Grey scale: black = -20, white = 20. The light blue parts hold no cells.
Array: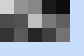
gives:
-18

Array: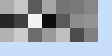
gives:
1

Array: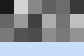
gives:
-11

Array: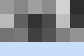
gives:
-13

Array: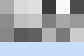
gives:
-8

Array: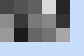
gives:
-14
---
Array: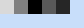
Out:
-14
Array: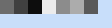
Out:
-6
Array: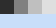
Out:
15
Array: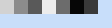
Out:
-11
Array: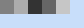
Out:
11
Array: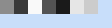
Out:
12
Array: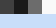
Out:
19
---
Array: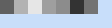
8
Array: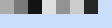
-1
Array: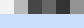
9
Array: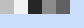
18
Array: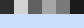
13
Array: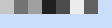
-2
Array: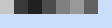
-11
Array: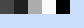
-15
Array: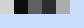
-18
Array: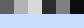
8
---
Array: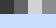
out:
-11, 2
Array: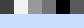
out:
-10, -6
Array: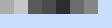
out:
7, 1
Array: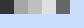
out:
-12, -4
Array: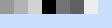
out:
4, 17
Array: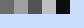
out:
-3, -18
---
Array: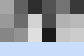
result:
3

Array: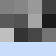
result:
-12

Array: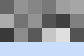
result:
2

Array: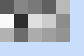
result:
-3

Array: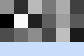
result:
-3

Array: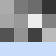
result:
3

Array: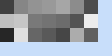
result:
15

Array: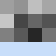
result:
-6
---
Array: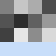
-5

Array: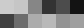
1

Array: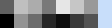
7

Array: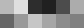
-13

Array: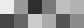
-13

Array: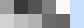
-7

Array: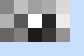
20
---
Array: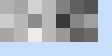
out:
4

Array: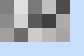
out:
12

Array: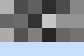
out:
-14

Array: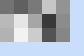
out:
12

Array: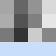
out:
-12

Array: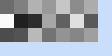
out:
3

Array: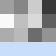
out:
9

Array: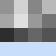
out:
-8

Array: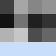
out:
11
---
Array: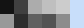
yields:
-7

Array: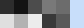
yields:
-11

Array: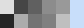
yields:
0

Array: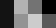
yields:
12

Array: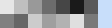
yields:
15

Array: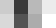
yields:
7

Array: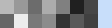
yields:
-6

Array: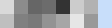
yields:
16

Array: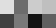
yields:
-17

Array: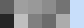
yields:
-3
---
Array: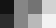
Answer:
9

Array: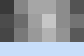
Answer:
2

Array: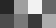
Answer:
-11

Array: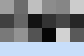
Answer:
-9

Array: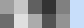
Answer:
-7

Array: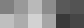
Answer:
-11

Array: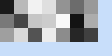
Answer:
-17

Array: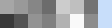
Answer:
19
